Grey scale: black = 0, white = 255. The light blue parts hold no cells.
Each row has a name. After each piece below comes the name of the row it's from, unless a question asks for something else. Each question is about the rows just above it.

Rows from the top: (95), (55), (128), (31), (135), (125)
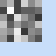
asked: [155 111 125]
(31)
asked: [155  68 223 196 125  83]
(125)

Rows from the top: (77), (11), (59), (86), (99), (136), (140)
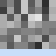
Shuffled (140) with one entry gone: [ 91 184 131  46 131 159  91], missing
[144]
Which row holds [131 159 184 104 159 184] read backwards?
(86)
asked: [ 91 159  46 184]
(77)
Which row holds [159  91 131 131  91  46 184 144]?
(140)
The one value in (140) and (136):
[159]

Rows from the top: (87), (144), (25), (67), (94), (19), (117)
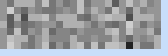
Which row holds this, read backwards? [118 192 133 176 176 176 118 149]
(87)
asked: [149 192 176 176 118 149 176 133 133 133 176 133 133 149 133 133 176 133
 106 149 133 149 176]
(19)
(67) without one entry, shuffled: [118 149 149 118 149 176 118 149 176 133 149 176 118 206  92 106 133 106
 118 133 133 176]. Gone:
[162]
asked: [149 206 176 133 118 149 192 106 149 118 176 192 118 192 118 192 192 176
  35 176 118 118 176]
(117)
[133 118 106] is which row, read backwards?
(67)
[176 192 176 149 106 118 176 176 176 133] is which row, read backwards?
(25)

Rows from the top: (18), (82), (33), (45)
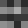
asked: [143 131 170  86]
(82)
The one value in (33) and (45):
[43]
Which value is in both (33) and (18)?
[43]

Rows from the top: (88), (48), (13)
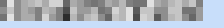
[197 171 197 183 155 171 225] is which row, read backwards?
(88)
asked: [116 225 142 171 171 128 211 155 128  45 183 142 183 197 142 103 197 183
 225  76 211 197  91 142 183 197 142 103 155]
(13)

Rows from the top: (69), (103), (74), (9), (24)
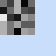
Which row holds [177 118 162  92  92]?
(9)
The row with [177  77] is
(103)
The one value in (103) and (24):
[177]
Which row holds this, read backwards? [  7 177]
(69)
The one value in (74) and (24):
[162]

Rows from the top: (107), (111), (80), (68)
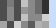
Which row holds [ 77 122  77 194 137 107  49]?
(107)
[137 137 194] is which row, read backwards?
(80)
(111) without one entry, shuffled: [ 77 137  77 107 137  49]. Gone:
[151]
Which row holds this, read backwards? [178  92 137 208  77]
(68)
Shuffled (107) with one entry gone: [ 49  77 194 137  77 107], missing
[122]

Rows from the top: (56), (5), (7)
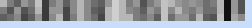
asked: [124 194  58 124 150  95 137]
(56)
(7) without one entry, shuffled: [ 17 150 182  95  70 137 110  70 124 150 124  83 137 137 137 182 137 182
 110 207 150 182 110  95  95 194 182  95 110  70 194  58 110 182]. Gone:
[166]
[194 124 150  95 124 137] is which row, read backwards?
(5)

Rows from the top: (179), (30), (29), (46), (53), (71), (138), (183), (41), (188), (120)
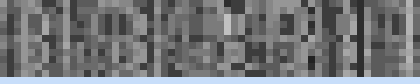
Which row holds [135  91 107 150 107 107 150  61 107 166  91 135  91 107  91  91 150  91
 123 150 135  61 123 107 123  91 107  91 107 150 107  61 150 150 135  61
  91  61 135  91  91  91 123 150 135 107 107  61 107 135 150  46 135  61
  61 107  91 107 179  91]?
(138)
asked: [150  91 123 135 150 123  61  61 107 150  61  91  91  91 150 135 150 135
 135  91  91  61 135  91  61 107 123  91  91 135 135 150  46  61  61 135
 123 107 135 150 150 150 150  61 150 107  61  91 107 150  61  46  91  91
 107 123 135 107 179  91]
(179)
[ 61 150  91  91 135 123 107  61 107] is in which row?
(30)
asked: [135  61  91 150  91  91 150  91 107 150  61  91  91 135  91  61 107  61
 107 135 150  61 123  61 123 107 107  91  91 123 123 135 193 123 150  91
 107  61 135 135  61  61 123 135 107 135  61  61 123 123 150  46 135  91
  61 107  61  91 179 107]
(29)
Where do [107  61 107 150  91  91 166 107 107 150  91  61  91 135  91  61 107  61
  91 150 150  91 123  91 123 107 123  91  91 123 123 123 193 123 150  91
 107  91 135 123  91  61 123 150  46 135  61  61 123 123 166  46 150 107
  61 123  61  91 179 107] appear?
(46)
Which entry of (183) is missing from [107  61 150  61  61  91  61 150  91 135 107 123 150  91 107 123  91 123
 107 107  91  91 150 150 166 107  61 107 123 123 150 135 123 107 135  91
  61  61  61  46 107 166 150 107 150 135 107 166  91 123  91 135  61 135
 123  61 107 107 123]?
[77]

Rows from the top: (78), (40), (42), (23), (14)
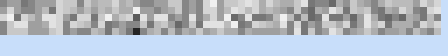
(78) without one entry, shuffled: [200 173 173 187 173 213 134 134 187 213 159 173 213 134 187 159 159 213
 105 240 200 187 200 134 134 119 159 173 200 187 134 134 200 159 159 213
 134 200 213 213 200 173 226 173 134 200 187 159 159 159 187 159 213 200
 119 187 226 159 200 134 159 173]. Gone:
[146]
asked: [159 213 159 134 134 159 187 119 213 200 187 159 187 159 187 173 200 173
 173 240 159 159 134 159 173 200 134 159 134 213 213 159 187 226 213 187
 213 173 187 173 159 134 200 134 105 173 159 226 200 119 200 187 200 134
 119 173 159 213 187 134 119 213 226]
(40)

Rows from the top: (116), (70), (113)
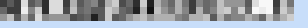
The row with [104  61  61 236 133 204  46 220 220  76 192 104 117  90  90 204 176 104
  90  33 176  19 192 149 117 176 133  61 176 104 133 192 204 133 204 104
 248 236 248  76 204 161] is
(70)
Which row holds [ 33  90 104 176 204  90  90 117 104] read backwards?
(70)
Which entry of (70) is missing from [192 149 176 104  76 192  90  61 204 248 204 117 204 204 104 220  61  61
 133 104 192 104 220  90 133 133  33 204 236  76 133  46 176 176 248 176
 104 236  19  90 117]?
[161]

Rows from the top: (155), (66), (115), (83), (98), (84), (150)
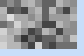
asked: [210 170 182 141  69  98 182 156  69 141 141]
(98)
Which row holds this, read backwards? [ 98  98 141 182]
(155)
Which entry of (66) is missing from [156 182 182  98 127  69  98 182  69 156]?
[84]
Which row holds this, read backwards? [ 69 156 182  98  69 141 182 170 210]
(98)
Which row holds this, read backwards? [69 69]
(83)
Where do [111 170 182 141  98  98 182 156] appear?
(155)

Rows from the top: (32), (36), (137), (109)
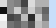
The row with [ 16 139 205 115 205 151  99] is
(36)
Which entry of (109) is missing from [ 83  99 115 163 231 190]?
[127]
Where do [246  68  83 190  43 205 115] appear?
(137)
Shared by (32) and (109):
[127]
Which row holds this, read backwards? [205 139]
(36)
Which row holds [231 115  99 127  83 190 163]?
(109)
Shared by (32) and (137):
[68]

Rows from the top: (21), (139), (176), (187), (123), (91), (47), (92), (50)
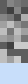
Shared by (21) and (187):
[118]
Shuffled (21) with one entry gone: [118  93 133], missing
[106]
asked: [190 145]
(187)
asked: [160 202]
(50)
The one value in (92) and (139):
[93]
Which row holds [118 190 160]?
(123)
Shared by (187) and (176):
[118]

